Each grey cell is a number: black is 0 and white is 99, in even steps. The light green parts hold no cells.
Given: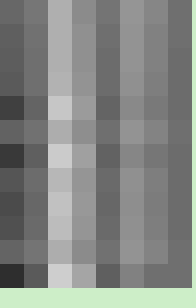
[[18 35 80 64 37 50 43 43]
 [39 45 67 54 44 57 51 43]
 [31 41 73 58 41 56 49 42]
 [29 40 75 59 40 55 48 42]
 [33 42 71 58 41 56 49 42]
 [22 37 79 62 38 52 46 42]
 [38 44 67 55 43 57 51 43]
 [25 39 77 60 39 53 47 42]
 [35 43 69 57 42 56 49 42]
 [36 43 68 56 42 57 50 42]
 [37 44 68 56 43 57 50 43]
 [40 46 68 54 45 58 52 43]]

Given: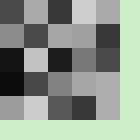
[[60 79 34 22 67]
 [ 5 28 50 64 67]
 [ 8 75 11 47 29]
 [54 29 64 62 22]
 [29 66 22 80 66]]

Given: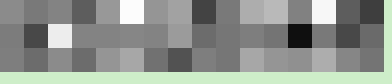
[[49 42 54 42 58 65 44 32 49 46 65 58 56 67 52 45]
 [48 28 92 51 51 52 51 60 42 46 49 45  6 47 28 41]
 [54 47 51 36 59 98 58 63 26 47 67 72 50 96 36 24]]

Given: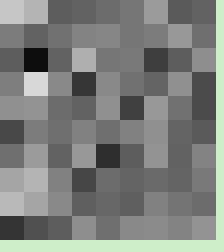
[[20 31 36 55 43 53 54 51 57]
 [72 64 53 37 40 37 50 45 42]
 [64 70 50 27 42 39 41 39 47]
 [43 60 38 59 18 36 57 38 51]
 [28 48 43 50 43 50 56 39 35]
 [56 57 42 38 56 25 59 44 29]
 [49 84 53 21 53 44 39 56 29]
 [36  5 38 68 46 47 24 36 55]
 [48 38 44 51 52 46 48 59 43]
 [77 70 36 38 42 46 60 35 38]]

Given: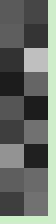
[[24 44]
 [36 41]
 [57 12]
 [24 44]
 [33 11]
 [11 39]
 [19 74]
 [36 20]
 [35 27]]

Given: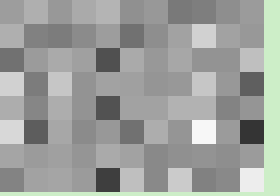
[[51 63 64 60 24 74 53 79 50 53 92]
 [64 60 62 58 66 63 53 56 57 55 60]
 [84 36 65 54 59 44 67 58 96 60 20]
 [67 52 67 57 32 63 63 69 69 51 58]
 [81 48 77 57 63 62 58 59 77 59 37]
 [44 60 66 62 31 66 59 65 57 57 74]
 [68 50 48 54 61 44 55 63 81 63 59]
 [61 68 59 66 70 56 59 47 49 55 60]]

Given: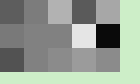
[[32 50 54 60 54]
 [47 50 50 89  4]
 [36 48 69 35 65]]

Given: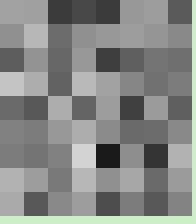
[[66 34 53 61 30 48 34 51]
 [69 61 47 71 56 65 41 60]
 [48 45 50 82 10 55 20 69]
 [50 48 59 67 54 41 42 53]
 [41 34 67 39 61 25 60 37]
 [76 67 38 72 63 52 44 48]
 [36 57 40 59 24 37 45 43]
 [56 71 42 56 59 61 58 53]
 [63 62 23 28 23 59 61 35]]

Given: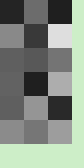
[[54 46 61]
 [37 58 16]
 [38 12 67]
 [37 34 45]
 [53 22 86]
 [14 42 12]]
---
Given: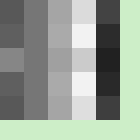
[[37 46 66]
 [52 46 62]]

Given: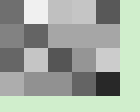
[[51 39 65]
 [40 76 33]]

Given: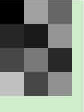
[[15 10 58]
 [28 47 16]]

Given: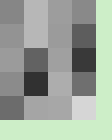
[[57 71 60]
 [60 38 62]]

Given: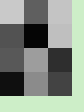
[[32  2 74]
 [34 61 18]]

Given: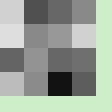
[[86 53 59]
 [39 57 40]]
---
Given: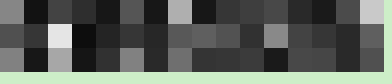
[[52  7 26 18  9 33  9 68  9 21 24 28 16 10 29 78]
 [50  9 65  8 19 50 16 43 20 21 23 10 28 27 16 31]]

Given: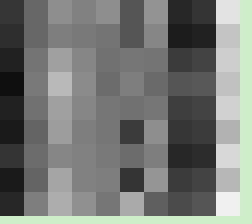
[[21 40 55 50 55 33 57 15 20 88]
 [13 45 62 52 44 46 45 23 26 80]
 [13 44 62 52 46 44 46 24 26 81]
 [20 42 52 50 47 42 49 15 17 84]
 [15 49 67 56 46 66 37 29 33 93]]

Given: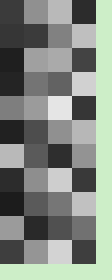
[[23 56 72 17]
 [12 62 66 26]
 [49 60 89 21]
 [72 35 18 57]
 [11 35 46 75]
 [24 58 82 24]]

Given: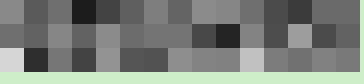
[[53 35 43 11 26 37 49 39 54 52 43 29 23 41 41]
 [83 18 46 26 57 33 32 55 51 50 75 48 44 50 47]]

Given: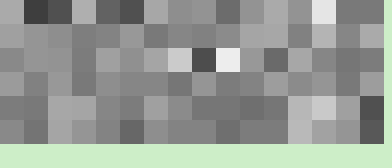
[[66 24 31 68 38 31 65 55 57 42 57 66 57 89 47 47]
 [53 58 57 48 62 56 64 79 30 92 59 41 65 52 46 48]
 [48 47 65 64 52 48 62 54 46 46 43 46 71 78 62 31]]

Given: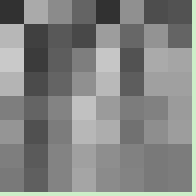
[[19 66 54 39 19 56 30 32]
 [78 23 36 49 77 32 66 64]
 [49 39 51 75 60 48 50 60]
 [49 35 51 62 55 50 47 48]]

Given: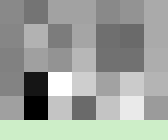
[[53 45 63 63 53 57 66]
 [50 62 57 71 44 44 67]
 [62  0 76 41 76 91 60]]
